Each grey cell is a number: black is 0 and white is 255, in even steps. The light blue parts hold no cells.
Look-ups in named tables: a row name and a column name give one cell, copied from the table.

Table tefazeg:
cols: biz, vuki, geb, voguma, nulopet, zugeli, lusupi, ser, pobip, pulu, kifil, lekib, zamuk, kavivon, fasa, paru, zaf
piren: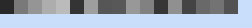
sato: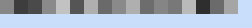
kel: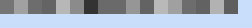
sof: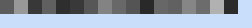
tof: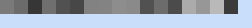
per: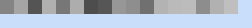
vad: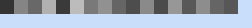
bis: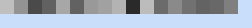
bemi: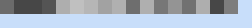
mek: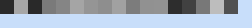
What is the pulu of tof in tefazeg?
138
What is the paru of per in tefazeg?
177
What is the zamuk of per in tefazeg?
186
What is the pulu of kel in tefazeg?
150
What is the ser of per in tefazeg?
86
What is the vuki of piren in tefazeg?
121
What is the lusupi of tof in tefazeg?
130
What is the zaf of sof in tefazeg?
43
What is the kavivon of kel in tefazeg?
109
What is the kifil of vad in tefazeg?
138
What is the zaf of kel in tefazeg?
94
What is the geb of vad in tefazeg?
104
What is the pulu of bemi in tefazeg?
110
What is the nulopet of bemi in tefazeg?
174
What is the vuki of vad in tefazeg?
133
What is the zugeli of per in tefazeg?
173
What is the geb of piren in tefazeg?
149

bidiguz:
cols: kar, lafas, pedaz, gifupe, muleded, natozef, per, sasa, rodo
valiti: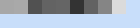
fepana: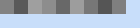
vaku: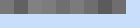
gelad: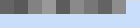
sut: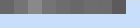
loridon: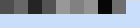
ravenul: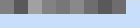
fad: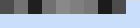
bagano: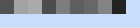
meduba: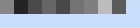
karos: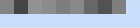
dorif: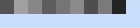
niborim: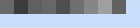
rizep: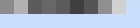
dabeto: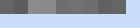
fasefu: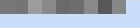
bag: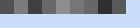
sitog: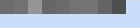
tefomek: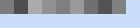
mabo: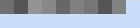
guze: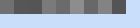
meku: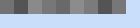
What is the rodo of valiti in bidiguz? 219
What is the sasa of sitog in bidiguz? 100
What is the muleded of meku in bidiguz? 105
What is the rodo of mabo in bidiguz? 130
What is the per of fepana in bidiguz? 119
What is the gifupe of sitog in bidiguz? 103
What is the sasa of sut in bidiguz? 108
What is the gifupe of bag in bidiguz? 105
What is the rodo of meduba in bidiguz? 92
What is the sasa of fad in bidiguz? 27
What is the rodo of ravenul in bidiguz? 109
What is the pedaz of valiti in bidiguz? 81
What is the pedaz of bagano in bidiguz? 170
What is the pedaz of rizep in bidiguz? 92
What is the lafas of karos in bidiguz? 68
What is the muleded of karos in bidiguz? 125
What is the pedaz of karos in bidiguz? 146

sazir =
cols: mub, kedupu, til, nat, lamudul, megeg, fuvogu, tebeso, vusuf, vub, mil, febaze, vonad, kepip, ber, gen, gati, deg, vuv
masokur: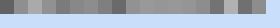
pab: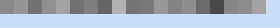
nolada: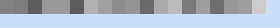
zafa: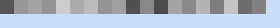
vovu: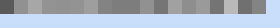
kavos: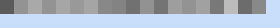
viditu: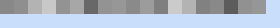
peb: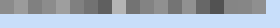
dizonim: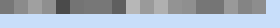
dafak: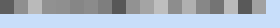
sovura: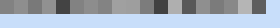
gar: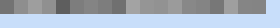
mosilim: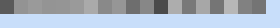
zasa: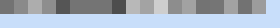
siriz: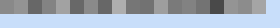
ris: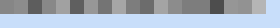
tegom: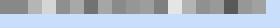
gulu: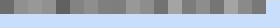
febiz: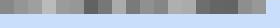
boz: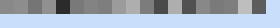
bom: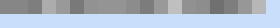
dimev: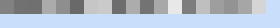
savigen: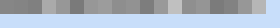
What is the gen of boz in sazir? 122
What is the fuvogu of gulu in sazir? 142
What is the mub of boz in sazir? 137
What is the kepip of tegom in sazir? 179
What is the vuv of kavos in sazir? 137
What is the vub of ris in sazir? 125
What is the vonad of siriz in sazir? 122
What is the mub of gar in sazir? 115
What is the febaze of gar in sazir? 146
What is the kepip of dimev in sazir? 125
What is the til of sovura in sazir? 121
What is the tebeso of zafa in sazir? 148
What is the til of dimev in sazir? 112

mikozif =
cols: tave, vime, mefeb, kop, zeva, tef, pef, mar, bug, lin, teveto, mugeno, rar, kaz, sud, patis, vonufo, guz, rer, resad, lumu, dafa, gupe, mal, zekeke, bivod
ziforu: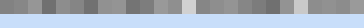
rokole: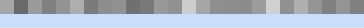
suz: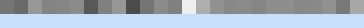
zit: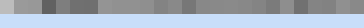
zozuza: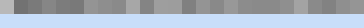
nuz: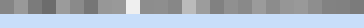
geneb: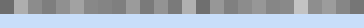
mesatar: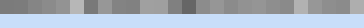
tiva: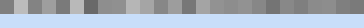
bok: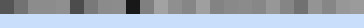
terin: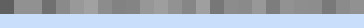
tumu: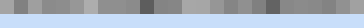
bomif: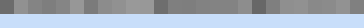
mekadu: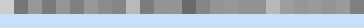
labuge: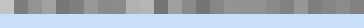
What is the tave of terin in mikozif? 96
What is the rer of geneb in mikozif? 151
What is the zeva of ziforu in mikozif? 141
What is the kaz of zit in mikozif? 119
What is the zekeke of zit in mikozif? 144
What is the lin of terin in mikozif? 132
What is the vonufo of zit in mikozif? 138
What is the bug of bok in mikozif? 140
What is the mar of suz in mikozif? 128

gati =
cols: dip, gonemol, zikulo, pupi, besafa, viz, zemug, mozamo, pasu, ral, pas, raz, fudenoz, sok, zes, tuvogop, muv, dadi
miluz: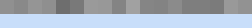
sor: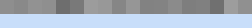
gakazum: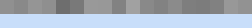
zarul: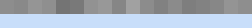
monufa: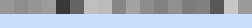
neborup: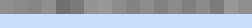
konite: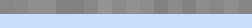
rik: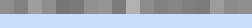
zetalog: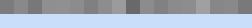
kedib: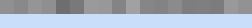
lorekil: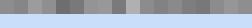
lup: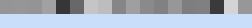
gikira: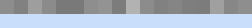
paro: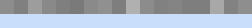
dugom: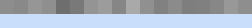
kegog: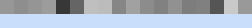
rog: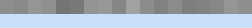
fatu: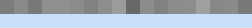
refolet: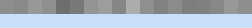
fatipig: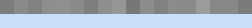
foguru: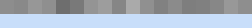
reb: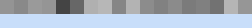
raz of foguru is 129
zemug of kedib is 154
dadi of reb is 150
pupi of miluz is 143
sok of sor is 126
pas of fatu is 140
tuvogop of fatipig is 135
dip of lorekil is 141
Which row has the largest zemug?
lup

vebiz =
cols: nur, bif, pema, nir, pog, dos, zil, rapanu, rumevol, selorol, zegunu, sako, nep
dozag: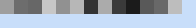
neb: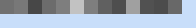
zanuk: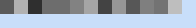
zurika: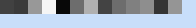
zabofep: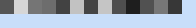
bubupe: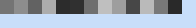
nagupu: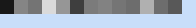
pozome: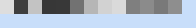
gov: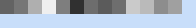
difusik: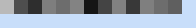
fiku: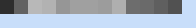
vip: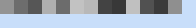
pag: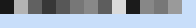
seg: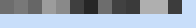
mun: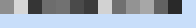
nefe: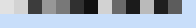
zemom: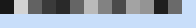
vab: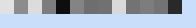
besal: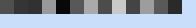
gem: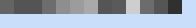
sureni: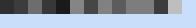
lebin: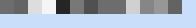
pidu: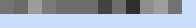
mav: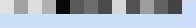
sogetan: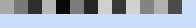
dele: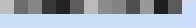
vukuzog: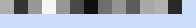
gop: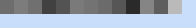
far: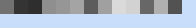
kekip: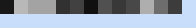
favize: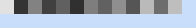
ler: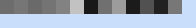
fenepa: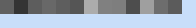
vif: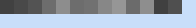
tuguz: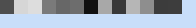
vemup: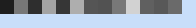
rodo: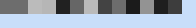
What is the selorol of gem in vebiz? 206
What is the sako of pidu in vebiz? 157
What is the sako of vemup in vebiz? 88
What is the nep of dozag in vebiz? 189
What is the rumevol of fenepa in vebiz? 126
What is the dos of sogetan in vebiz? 123
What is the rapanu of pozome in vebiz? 210
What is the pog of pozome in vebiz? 56
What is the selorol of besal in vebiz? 68
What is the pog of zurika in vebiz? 8
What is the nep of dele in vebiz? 90
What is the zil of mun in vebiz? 59
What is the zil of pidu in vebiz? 109

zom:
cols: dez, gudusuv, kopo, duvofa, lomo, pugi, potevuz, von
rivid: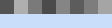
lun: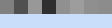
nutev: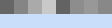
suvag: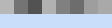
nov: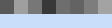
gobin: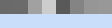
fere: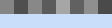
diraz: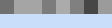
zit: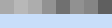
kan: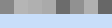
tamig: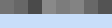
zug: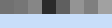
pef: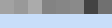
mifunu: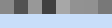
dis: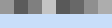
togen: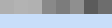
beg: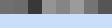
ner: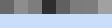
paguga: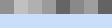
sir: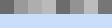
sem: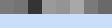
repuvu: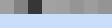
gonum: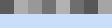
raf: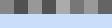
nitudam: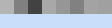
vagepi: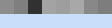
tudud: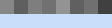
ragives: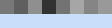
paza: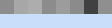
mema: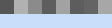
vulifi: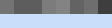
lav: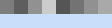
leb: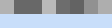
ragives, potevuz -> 133
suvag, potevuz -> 158
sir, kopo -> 174
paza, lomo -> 156
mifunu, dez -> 136
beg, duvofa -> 148
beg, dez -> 111
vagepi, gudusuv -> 127
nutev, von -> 136
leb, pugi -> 99
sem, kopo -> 52
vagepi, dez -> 140
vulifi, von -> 62
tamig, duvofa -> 137
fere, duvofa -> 91
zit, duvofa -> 146
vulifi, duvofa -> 124
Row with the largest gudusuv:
paguga

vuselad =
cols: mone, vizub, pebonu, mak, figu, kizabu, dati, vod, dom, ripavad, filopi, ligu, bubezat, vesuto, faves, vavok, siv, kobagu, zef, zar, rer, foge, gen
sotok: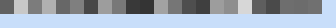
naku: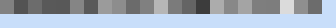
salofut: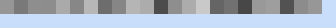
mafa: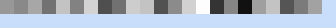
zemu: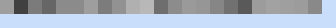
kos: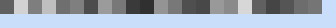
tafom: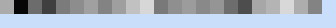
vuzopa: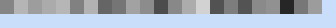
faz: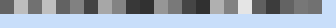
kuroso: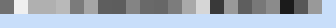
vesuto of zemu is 154
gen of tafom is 131
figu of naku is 88
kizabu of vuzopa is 129
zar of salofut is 158
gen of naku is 108
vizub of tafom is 6
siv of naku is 136
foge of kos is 109
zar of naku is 125
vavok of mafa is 52
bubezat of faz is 121
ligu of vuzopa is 76
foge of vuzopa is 119
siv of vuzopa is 125
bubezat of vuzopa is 136
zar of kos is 69
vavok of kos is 153
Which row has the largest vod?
faz

